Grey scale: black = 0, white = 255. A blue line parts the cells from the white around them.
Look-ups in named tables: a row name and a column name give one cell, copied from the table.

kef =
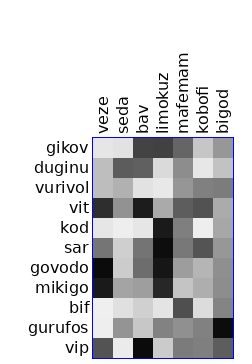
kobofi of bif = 220
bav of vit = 28
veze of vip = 83
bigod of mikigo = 141
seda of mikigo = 164
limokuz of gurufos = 130
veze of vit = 46
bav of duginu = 96
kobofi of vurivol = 128
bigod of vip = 93
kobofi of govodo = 181
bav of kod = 230
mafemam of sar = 120
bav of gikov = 67
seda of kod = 238
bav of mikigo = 158
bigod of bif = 132
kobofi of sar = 84
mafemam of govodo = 157

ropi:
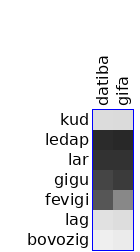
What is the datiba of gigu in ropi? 69
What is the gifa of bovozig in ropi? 235
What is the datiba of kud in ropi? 220
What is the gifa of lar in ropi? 50
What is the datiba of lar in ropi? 50
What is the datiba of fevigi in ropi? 86
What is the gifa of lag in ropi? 221

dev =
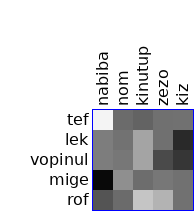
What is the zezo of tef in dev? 112
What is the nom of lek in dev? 114
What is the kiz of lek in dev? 41
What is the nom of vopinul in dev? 119
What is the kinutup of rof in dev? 197
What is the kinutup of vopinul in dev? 164
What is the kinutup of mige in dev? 109
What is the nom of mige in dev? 143
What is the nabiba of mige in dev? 9
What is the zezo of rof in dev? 179
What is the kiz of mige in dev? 113
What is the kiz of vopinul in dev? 54
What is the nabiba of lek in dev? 125
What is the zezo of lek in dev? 112
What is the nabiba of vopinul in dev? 125
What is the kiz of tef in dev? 113
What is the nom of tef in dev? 107
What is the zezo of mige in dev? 119
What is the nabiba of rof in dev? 84
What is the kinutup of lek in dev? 164

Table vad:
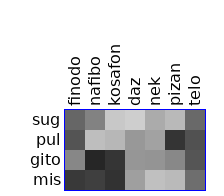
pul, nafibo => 190
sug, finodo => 102
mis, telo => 110
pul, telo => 81
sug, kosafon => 200
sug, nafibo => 130
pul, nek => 162
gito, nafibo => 38
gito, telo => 85
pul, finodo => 84
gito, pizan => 136
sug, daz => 206
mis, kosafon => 50

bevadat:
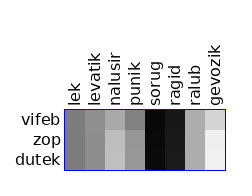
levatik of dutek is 142
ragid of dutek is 26
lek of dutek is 124
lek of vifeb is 125
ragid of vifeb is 23
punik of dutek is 152
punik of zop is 150
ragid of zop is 25
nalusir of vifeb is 169
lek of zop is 124
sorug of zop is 9
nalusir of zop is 189
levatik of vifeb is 143
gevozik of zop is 239
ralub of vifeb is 173
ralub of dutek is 173
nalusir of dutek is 191

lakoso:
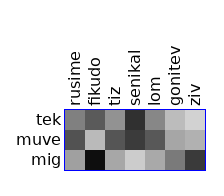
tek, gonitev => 188
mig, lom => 169
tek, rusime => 128
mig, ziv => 58
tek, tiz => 146
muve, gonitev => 166

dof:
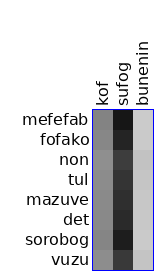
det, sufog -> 42
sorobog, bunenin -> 202
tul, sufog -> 52
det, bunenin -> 200
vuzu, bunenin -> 196
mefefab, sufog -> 22
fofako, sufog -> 36
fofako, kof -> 135

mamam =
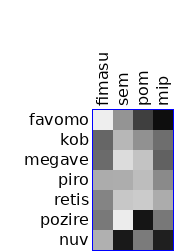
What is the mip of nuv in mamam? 31
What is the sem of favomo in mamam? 148
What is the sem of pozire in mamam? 236
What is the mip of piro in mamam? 138
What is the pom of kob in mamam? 145
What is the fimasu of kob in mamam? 102
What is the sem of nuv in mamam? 25
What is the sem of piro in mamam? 173
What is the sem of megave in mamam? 220
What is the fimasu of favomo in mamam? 238
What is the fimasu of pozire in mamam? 121
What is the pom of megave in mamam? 195
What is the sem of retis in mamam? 199
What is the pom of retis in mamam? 203
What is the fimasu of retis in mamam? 132
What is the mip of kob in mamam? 110

